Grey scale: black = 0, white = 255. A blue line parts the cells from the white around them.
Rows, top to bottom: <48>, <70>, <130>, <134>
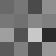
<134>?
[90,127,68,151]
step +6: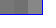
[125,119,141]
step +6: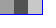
[165,88,206]
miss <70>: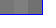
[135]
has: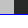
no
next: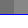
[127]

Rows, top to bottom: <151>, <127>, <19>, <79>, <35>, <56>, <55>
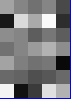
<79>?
[113,133,155,178,141]
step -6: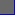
[99]
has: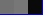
yes
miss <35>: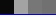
[127]
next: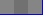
[73]
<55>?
[243,17,59,224,178]
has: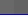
yes

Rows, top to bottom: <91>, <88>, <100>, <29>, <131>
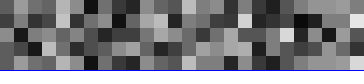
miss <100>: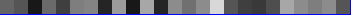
[118]
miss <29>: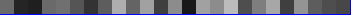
[45]
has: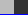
no
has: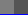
yes
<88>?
[63,126,51,71,195,51,112,140,17,100,167,188,37,126,112,63,57,210,37,51,71,10,31,126,126,229]
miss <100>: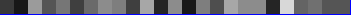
[132]

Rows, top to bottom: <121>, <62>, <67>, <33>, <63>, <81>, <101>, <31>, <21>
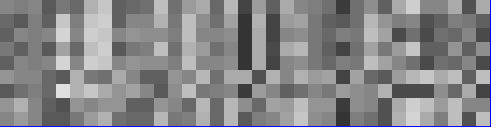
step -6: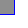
[136]
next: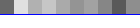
[190]

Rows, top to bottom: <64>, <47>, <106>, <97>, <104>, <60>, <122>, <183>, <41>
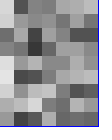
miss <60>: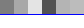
[74]
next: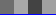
[131]
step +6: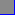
[143]

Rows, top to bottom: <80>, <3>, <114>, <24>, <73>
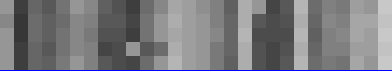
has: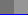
yes
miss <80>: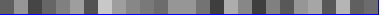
[143]
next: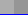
[69]
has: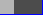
yes
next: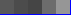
[181]

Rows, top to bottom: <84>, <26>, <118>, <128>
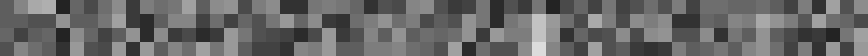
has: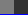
yes
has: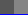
no
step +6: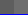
[100,116]
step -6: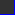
[44]
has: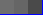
yes
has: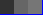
no
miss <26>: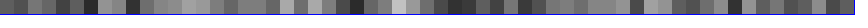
[87]

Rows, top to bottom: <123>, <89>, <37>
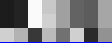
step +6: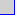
[214]
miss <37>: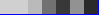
[179]
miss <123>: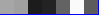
[200]
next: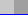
[99]
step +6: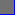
[119]
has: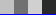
no

